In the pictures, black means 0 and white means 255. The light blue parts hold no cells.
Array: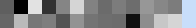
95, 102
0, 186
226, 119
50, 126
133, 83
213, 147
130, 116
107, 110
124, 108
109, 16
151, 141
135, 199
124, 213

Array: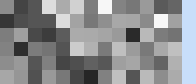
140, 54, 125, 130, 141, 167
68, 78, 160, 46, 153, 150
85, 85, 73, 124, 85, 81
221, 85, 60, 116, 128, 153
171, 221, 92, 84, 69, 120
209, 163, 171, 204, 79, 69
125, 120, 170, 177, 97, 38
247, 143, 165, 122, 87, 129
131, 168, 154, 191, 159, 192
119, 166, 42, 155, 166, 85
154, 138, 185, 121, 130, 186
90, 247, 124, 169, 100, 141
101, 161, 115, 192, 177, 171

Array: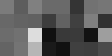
123, 104, 108, 100
93, 99, 113, 116
128, 97, 221, 182
106, 61, 16, 26
106, 98, 57, 17
52, 64, 58, 64
114, 127, 18, 62
118, 49, 158, 75

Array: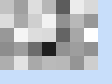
194, 220, 152, 141, 174
160, 169, 245, 157, 226
222, 207, 221, 108, 169
183, 242, 218, 31, 186
92, 145, 100, 146, 184
236, 184, 167, 158, 149
217, 151, 254, 145, 206

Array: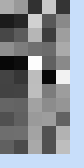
173, 27, 71, 143, 7, 67, 66, 101, 80, 110, 96
153, 38, 92, 125, 13, 54, 67, 99, 96, 111, 75
49, 209, 182, 112, 253, 189, 190, 162, 154, 163, 169
200, 88, 61, 107, 96, 8, 124, 140, 157, 81, 81
52, 137, 158, 170, 137, 242, 157, 149, 98, 178, 190

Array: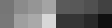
118, 120
139, 159
149, 169
164, 215
90, 53
88, 53
80, 41
65, 16

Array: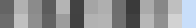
100, 108
177, 192
139, 143
92, 99
180, 156
66, 65
165, 178
175, 180
110, 111
58, 64
170, 183
135, 144
191, 210
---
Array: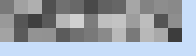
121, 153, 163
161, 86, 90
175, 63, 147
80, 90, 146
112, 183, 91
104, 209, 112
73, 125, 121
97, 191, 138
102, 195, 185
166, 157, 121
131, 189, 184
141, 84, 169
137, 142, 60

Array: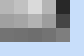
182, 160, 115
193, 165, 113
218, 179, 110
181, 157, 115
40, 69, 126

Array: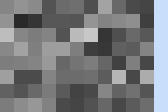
133, 147, 189, 136, 125, 159, 97, 124
147, 41, 134, 162, 127, 75, 84, 140
138, 53, 124, 127, 132, 75, 105, 151
83, 87, 132, 157, 153, 132, 123, 130
107, 87, 83, 158, 103, 108, 90, 74
111, 85, 186, 126, 116, 108, 67, 69
79, 148, 199, 62, 125, 111, 73, 82
163, 131, 53, 56, 102, 92, 134, 103
104, 137, 79, 96, 65, 182, 99, 72
74, 143, 105, 92, 127, 72, 113, 91
69, 63, 88, 132, 71, 172, 85, 109

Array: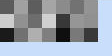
92, 205, 26
161, 145, 113
93, 109, 175
165, 208, 127
139, 56, 15
114, 150, 121
147, 144, 57

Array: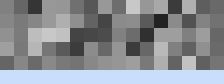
129, 134, 145, 159, 101
102, 122, 123, 121, 135
53, 134, 189, 182, 106
152, 153, 200, 118, 137
150, 175, 193, 90, 121
112, 143, 68, 60, 116
87, 99, 71, 140, 136
152, 69, 76, 104, 146
109, 139, 129, 149, 150
200, 141, 108, 60, 158
151, 90, 48, 103, 121
168, 34, 158, 185, 175
59, 139, 158, 128, 99
176, 82, 128, 97, 194
94, 131, 157, 144, 96
105, 114, 103, 106, 117

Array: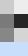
204, 122, 135
237, 38, 213

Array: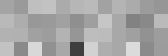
164, 185, 178, 194
154, 173, 177, 138
191, 152, 161, 216
194, 154, 157, 145
171, 161, 179, 168
182, 143, 150, 62
186, 159, 189, 210
162, 198, 188, 174
180, 168, 168, 168
171, 130, 160, 219
156, 137, 146, 139
150, 186, 157, 156

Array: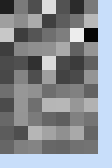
31, 159, 200, 62, 75, 72, 111, 75, 104, 92, 102
122, 141, 61, 135, 80, 132, 151, 150, 149, 78, 128
78, 172, 85, 143, 48, 78, 145, 111, 123, 182, 132
221, 64, 111, 145, 218, 159, 110, 182, 102, 163, 103
82, 93, 126, 170, 73, 66, 122, 183, 94, 144, 101
43, 116, 237, 97, 59, 74, 129, 151, 129, 169, 113
121, 184, 6, 149, 96, 148, 98, 178, 116, 101, 115

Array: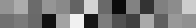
148, 113
172, 122
107, 105
149, 17
137, 163
99, 240
211, 22
105, 125
11, 81
130, 64
51, 170
128, 95
140, 153
205, 145
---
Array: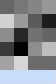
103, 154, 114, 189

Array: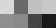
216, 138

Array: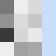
121, 219, 233

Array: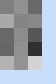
127, 133, 86

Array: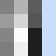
129, 213, 30

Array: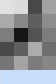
225, 137, 83, 110

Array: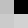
192, 210

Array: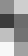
142, 108
